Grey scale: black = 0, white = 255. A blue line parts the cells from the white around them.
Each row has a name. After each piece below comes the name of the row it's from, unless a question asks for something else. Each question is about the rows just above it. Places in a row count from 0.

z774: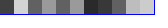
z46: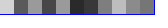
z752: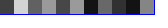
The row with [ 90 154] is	z46
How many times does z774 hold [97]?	3
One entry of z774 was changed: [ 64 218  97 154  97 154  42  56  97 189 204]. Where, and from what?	1, [211]
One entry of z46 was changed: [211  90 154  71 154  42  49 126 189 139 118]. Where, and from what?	6, [56]
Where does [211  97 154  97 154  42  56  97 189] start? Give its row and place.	z774, 1

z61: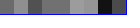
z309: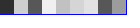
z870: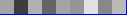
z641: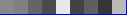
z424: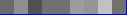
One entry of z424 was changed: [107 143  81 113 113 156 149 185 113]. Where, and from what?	7, [193]
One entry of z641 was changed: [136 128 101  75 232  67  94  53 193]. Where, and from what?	8, [185]
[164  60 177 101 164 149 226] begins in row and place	z870, 0

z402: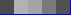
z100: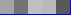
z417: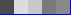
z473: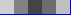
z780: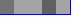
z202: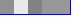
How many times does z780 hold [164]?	3
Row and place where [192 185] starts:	z100, 2
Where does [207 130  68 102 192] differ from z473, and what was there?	3, [109]
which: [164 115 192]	z100
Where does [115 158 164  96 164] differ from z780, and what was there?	1, [164]

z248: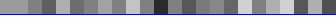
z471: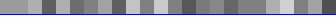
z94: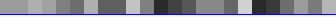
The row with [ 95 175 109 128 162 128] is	z248
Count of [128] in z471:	6
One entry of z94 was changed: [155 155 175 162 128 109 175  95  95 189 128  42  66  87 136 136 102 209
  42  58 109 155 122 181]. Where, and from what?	9, [195]
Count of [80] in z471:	1
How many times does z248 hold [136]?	1
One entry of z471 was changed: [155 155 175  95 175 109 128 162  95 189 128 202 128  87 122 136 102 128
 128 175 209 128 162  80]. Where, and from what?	9, [195]
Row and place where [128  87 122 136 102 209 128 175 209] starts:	z248, 12

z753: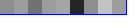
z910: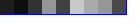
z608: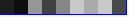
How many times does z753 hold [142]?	2
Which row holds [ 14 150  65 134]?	z608

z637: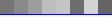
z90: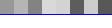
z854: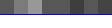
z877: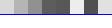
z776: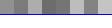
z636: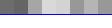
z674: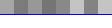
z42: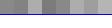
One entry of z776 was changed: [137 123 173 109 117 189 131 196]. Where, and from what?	0, [145]
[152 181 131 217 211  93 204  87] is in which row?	z90
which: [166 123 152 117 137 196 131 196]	z674
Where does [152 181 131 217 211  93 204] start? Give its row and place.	z90, 0
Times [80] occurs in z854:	0

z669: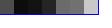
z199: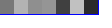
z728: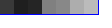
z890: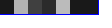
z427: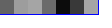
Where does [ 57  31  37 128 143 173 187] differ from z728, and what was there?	4, [136]
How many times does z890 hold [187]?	1
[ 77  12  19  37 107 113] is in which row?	z669
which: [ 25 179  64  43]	z890

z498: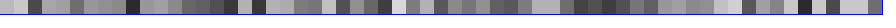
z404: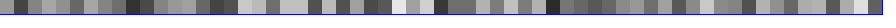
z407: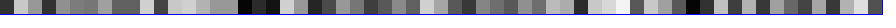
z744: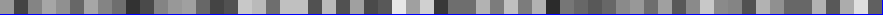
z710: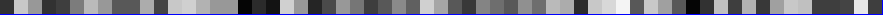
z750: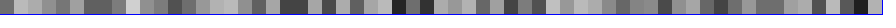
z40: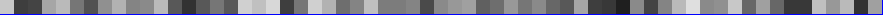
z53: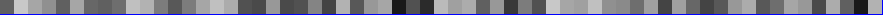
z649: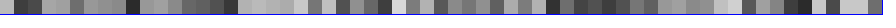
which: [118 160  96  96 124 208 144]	z750
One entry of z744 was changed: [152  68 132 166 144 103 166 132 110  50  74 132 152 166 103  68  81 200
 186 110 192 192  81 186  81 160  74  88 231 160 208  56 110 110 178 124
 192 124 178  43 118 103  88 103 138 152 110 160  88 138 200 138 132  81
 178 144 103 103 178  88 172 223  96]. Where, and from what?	13, [160]
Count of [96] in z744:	1

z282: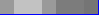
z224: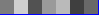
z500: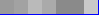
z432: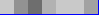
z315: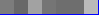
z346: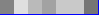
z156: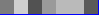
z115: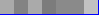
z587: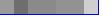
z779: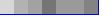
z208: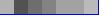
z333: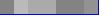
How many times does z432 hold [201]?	3
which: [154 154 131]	z779
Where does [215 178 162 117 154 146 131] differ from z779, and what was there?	5, [154]
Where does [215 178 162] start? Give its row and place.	z779, 0
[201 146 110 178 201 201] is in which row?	z432
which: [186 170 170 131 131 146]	z333

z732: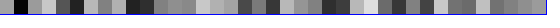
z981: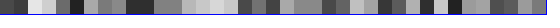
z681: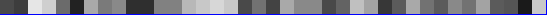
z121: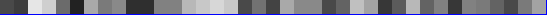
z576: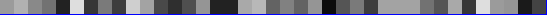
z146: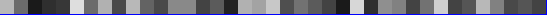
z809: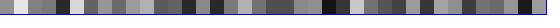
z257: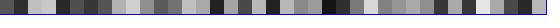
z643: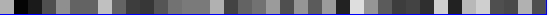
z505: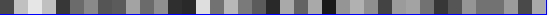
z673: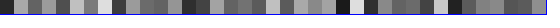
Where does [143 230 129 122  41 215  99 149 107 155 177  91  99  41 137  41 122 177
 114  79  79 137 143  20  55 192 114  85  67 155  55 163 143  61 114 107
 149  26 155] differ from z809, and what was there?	25, [200]
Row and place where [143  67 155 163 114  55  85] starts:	z505, 26
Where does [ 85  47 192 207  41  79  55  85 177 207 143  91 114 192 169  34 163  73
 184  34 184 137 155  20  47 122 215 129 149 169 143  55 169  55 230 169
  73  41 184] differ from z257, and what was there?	3, [200]
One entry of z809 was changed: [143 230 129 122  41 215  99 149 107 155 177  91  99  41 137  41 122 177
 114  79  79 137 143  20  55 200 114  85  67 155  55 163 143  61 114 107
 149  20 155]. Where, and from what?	37, [26]
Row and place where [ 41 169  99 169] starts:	z505, 19

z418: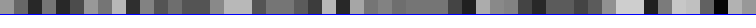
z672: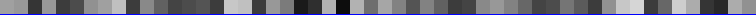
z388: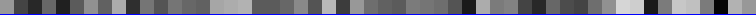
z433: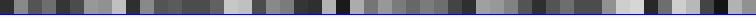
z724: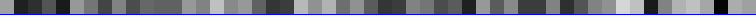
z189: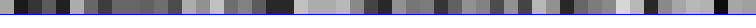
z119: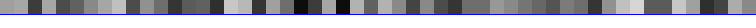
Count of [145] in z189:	5
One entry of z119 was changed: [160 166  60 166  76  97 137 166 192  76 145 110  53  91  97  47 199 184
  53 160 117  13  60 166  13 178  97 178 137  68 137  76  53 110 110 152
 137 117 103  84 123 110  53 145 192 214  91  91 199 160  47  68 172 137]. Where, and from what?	20, [110]
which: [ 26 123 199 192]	z388
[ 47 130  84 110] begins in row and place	z418, 9

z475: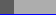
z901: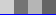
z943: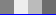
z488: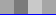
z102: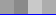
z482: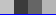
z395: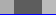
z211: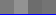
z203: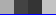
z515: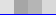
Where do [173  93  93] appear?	z395
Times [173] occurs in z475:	3
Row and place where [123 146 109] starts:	z211, 0
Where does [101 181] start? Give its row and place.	z482, 2
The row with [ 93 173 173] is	z475

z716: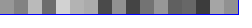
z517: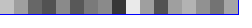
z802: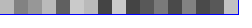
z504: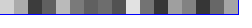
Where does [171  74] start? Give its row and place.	z716, 6
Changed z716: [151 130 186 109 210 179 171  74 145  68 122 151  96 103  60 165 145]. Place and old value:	10, [115]
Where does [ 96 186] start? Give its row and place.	z504, 3
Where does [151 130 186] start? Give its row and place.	z716, 0
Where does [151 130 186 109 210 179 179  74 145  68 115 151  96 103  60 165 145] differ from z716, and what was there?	6, [171]
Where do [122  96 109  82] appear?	z504

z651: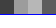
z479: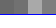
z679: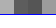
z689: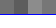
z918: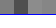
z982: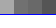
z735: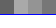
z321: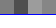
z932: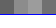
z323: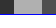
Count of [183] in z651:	1
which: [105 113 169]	z479

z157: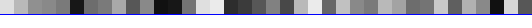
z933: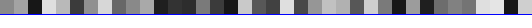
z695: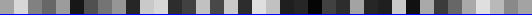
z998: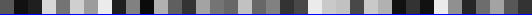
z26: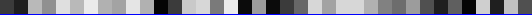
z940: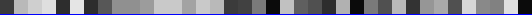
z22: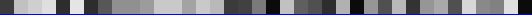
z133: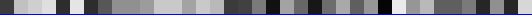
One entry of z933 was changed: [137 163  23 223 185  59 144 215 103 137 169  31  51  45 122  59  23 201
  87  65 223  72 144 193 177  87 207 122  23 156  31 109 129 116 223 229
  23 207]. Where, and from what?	22, [150]
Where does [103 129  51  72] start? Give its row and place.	z998, 18
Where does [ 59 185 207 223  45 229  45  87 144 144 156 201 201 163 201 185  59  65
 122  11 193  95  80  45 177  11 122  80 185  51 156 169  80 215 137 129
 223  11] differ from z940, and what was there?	30, [150]
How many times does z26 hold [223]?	1

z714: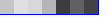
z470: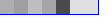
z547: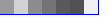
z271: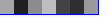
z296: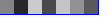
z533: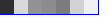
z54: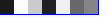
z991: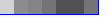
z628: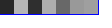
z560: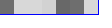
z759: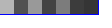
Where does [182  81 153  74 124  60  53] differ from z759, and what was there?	3, [67]
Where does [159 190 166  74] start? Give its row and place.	z470, 1
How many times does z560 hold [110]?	2
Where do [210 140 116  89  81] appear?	z547

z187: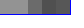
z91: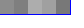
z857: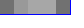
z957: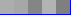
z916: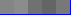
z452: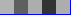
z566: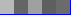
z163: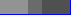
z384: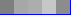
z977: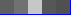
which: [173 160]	z91
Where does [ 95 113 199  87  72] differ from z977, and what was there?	4, [80]
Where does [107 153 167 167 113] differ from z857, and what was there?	0, [113]
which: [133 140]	z916
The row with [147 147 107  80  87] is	z187

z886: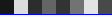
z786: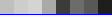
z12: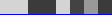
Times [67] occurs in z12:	1
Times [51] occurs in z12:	0
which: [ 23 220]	z886
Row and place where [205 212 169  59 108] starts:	z786, 1
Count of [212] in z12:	3
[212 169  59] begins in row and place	z786, 2
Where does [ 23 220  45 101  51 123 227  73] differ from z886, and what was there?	5, [115]

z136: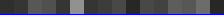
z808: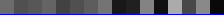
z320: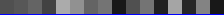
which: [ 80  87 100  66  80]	z808
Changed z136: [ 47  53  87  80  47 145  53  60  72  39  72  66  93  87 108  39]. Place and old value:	4, [53]
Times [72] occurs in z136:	2
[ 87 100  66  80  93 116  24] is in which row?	z808
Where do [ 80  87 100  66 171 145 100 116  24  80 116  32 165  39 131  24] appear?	z320

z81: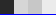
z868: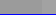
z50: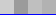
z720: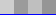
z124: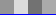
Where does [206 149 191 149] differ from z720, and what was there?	1, [155]
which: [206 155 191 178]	z50
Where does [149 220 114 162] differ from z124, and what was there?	3, [170]
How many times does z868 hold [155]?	3

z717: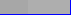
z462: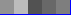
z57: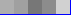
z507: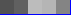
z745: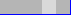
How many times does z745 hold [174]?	0
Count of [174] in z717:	3
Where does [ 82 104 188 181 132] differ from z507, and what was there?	1, [96]
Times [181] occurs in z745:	4
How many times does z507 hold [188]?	1
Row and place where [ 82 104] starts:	z462, 2

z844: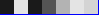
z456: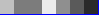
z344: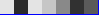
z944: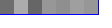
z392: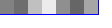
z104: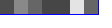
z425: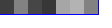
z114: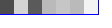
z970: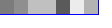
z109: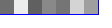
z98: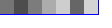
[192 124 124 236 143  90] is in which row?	z456
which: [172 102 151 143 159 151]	z944
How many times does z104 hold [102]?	2
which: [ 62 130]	z425
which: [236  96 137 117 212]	z109
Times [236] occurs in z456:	1
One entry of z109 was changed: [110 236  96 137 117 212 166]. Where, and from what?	6, [159]

